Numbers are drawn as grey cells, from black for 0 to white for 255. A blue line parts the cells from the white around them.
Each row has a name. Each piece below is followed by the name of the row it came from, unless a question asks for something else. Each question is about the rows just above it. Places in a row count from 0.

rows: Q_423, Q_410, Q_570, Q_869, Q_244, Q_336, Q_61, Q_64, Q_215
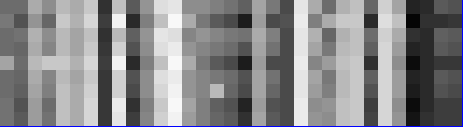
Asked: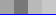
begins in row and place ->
Q_336, 22
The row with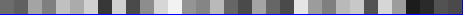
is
Q_61

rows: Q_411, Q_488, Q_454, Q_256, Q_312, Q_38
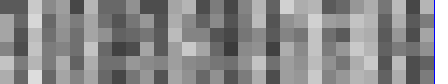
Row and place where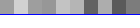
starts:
Q_488, 21
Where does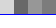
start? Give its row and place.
Q_488, 2
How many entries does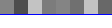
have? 8

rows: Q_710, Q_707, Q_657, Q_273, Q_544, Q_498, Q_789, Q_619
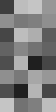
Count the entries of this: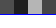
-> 4
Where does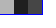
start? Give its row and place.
Q_544, 1
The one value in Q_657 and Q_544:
[70]
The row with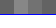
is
Q_273

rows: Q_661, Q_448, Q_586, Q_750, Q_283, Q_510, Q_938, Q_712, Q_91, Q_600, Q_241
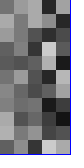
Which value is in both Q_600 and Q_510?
[82]
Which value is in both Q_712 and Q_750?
[128]
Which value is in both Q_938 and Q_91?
[103]
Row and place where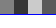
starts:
Q_750, 1

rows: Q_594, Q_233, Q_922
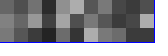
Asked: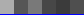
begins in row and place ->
Q_594, 5
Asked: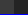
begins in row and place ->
Q_922, 2
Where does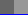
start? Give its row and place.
Q_233, 1
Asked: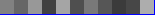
Q_233
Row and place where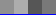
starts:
Q_594, 4
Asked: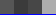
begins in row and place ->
Q_233, 7

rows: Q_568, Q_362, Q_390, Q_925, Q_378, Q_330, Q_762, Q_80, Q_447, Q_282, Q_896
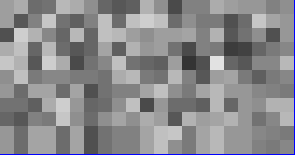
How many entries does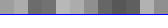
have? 12
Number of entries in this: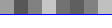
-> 8
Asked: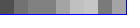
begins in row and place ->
Q_282, 6
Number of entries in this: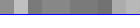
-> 10
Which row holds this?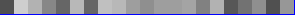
Q_390

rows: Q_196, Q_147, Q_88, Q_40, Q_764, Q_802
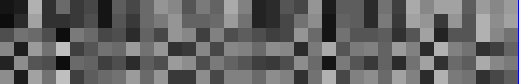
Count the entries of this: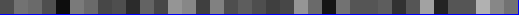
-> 37
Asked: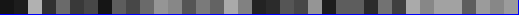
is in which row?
Q_196
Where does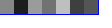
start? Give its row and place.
Q_40, 0
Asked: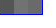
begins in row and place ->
Q_40, 6

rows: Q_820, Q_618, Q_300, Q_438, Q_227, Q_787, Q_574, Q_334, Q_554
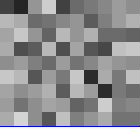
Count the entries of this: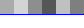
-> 6
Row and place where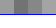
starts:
Q_227, 4
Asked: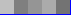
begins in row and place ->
Q_554, 4
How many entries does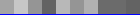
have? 10

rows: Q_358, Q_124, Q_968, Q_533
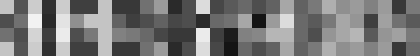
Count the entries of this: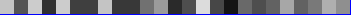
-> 25
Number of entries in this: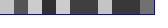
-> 11
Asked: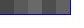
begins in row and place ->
Q_358, 15
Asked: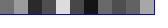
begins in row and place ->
Q_533, 10

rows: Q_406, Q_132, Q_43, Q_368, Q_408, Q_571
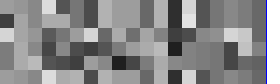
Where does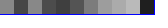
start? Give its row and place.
Q_368, 2
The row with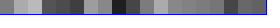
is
Q_408
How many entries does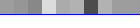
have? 10
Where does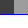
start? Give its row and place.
Q_408, 5
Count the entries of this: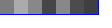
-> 7

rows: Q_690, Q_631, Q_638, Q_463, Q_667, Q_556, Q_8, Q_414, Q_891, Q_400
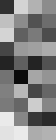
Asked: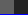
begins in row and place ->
Q_667, 1
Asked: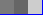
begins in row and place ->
Q_414, 0

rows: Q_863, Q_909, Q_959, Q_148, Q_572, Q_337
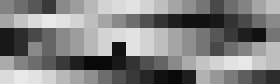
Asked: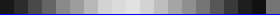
Q_959
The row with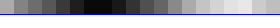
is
Q_572
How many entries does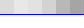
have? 6
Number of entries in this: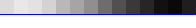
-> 14

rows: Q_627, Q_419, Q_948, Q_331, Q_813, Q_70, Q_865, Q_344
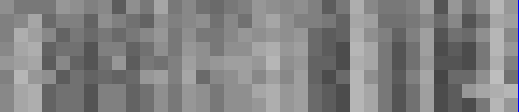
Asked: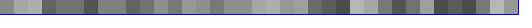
Q_331
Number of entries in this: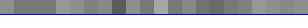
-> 22
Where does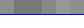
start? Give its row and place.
Q_948, 13

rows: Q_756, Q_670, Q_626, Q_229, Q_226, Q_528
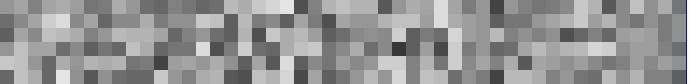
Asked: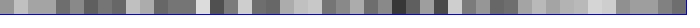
Q_229
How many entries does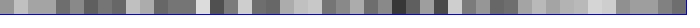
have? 49
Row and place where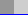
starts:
Q_226, 26
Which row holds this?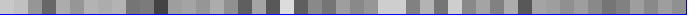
Q_226
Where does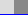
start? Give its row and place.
Q_670, 4

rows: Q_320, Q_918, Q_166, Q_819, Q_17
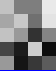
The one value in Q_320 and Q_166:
[194]
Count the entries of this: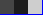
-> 3
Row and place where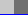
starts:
Q_918, 1
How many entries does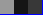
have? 3

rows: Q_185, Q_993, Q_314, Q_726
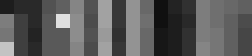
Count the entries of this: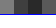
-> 4
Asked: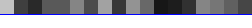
Q_726
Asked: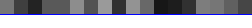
Q_314

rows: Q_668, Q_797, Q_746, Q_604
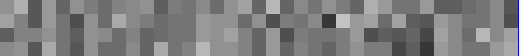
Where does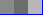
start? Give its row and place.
Q_746, 32
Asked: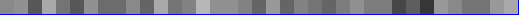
Q_604
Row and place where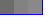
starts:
Q_668, 7
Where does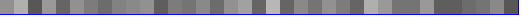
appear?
Q_668
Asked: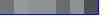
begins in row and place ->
Q_797, 13
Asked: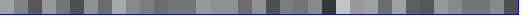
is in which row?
Q_797
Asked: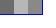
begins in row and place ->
Q_746, 33

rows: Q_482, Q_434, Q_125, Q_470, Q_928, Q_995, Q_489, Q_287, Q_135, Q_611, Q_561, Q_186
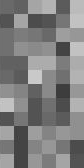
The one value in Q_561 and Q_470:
[68]
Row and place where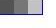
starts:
Q_434, 3
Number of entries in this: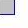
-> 1
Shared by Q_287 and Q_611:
[144]

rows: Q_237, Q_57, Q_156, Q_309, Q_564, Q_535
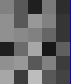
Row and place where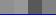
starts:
Q_564, 0
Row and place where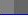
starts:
Q_156, 2
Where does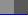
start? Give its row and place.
Q_57, 0
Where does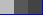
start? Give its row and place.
Q_535, 2

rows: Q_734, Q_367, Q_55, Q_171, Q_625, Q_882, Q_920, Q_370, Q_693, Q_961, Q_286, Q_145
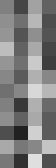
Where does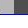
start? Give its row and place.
Q_367, 2
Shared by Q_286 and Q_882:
[135]
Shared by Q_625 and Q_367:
[112]
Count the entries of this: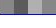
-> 4

